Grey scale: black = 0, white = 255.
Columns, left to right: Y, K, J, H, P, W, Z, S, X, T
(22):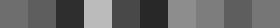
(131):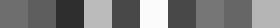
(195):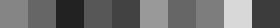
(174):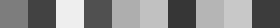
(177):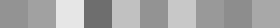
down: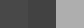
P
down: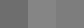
Y
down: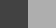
P
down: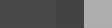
P
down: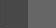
Z
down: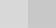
X

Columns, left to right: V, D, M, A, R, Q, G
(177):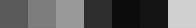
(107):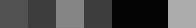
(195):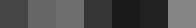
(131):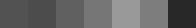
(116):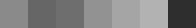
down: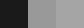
R
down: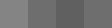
M

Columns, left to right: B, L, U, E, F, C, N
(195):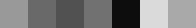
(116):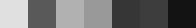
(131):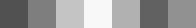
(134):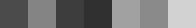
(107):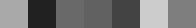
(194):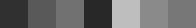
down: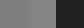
L
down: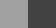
F
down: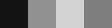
N
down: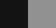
N

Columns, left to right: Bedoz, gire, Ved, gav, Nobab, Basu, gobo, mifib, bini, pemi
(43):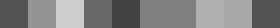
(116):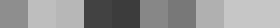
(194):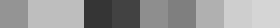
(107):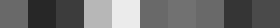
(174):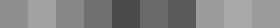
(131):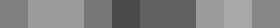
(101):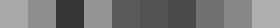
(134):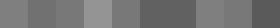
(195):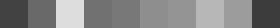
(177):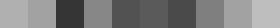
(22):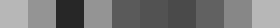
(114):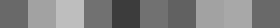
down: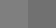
gobo
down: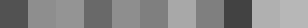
Bedoz
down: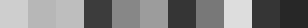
Ved
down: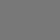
Nobab
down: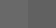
Basu
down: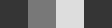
Ved

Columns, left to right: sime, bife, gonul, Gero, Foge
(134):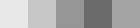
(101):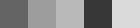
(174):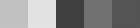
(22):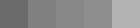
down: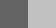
sime
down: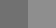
Gero
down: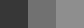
Gero
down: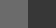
Gero
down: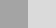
Foge
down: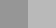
gonul

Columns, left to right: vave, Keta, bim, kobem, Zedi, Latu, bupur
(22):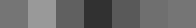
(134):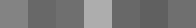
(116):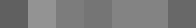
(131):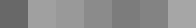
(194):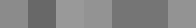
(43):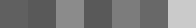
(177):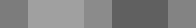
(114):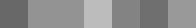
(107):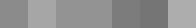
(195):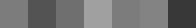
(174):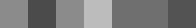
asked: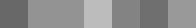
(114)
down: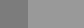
bim
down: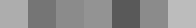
kobem
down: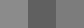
vave
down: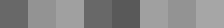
Keta

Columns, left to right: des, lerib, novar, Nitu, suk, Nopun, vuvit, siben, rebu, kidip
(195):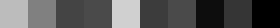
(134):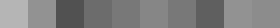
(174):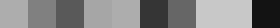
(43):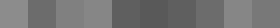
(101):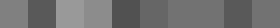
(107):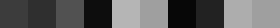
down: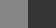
Nopun
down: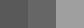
Nopun
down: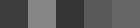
Nopun
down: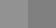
lerib
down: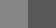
rebu
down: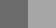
Nitu

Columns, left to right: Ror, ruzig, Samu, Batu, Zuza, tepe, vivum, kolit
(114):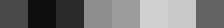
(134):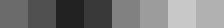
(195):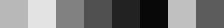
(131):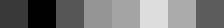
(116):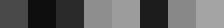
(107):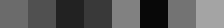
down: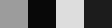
tepe
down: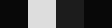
tepe
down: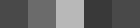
Ror
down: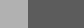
kolit
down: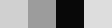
tepe
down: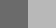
Ror

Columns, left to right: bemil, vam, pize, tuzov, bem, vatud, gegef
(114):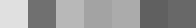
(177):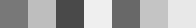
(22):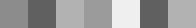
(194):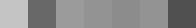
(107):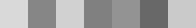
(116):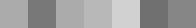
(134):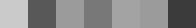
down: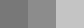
bemil
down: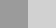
pize

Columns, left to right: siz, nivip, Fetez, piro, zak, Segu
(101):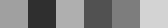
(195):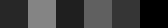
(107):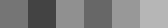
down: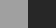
siz
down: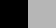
Segu
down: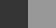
zak
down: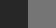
siz
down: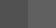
piro

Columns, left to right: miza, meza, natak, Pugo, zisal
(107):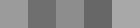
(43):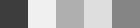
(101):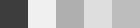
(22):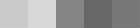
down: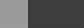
miza
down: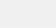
meza
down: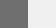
meza

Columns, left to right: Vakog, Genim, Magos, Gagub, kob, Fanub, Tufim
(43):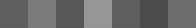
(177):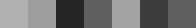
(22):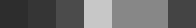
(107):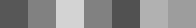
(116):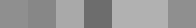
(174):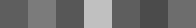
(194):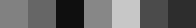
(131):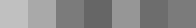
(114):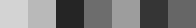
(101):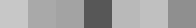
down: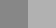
Fanub
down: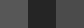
Magos
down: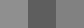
Vakog
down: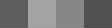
kob
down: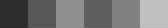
Vakog
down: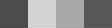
Magos
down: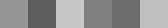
Gagub

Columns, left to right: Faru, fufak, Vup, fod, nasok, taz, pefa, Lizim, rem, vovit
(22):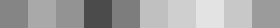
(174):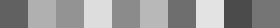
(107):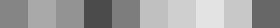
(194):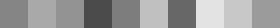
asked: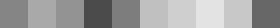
(107)
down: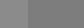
nasok
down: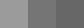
vovit

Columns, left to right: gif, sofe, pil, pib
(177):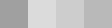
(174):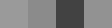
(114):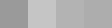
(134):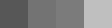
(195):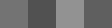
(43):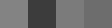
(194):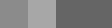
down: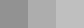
pib
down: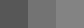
gif
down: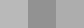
pib
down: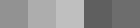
pib

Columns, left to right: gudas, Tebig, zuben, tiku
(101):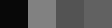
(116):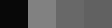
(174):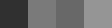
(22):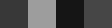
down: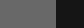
zuben
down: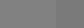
Tebig
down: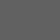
tiku
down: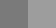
Tebig
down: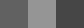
tiku
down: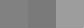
Tebig

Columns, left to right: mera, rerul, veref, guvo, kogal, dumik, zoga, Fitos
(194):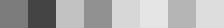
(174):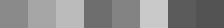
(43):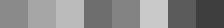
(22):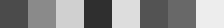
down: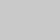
dumik
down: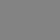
kogal
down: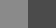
mera

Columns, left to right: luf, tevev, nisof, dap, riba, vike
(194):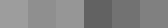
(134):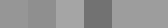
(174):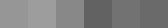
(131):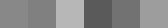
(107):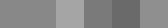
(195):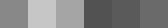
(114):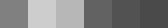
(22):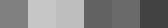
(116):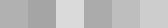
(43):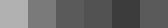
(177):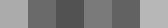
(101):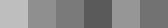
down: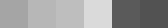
nisof
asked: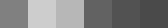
(114)
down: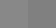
luf
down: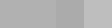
luf
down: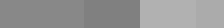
luf
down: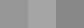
nisof

